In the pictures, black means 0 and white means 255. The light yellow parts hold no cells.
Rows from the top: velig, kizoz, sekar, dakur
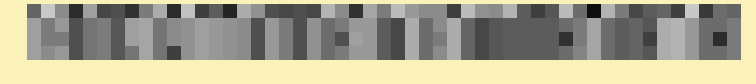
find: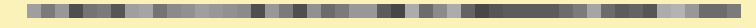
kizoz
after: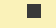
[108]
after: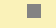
[165]
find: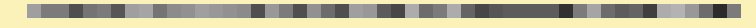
sekar

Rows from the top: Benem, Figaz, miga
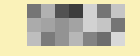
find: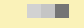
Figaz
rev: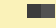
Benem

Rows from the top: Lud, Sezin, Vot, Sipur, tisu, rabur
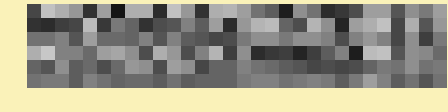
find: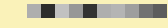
Lud
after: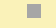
[143]
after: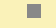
[106]

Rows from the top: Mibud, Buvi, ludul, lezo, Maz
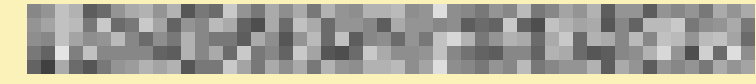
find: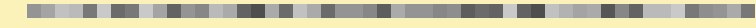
Buvi
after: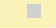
[107]
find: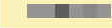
Mibud
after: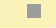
[178]
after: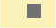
[99]
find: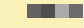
Buvi
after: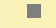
[193]

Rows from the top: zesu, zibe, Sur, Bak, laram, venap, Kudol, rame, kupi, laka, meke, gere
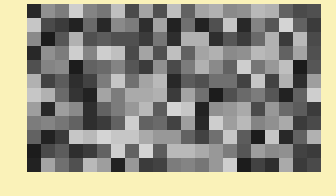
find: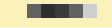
kupi
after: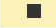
[34]
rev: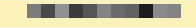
laram
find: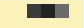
zibe

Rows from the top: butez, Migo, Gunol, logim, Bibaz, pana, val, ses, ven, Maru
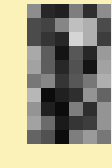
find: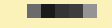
ven
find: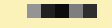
ses
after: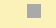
[93]
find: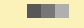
pana
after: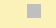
[175]
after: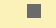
[26]

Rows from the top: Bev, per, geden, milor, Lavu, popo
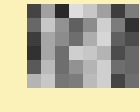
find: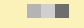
Lavu
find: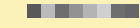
Lavu
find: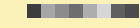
geden
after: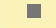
[124]

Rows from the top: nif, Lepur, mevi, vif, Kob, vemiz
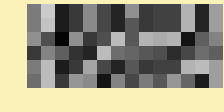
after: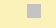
[28]
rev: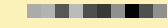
mevi
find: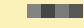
vemiz

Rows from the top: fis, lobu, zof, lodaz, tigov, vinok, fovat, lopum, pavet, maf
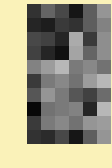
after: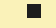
[58]
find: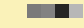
lopum
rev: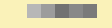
vinok
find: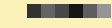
fis
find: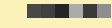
zof

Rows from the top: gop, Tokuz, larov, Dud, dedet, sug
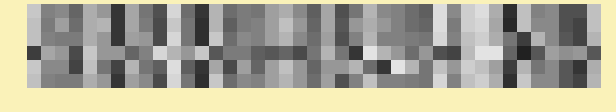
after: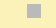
[227]
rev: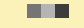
dedet
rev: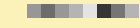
Dud
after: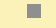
[151]

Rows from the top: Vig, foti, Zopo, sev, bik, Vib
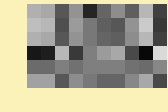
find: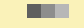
Zopo
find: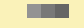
Zopo
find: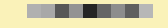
Vig
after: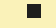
[183]

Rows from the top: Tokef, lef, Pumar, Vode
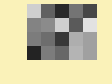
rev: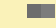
Pumar
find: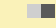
lef
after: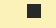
[116]
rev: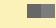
Vode
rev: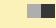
Pumar
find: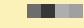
Pumar
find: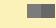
Vode

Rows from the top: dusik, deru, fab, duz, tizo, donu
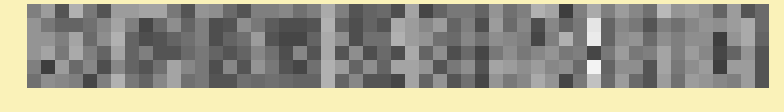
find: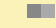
donu
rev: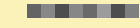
deru
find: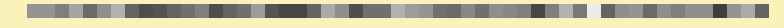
fab
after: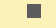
[78]

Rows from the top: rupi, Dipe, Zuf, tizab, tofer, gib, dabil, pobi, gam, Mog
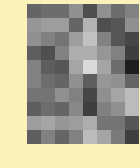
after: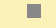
[63]
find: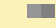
tizab
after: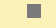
[63]

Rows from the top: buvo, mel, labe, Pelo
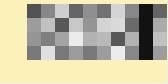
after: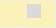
[106]
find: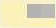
labe
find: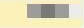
Pelo
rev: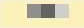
buvo
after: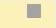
[236]
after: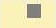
[164]

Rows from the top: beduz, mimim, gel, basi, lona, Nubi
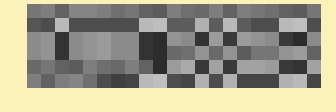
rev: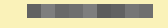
beduz
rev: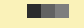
lona
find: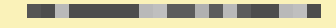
mimim
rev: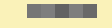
beduz
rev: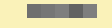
beduz
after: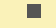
[77]

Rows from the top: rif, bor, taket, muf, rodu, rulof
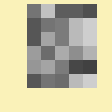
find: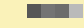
rulof
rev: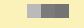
bor
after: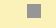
[164]
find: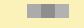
muf

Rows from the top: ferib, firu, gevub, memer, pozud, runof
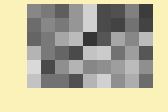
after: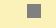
[60]
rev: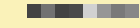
firu

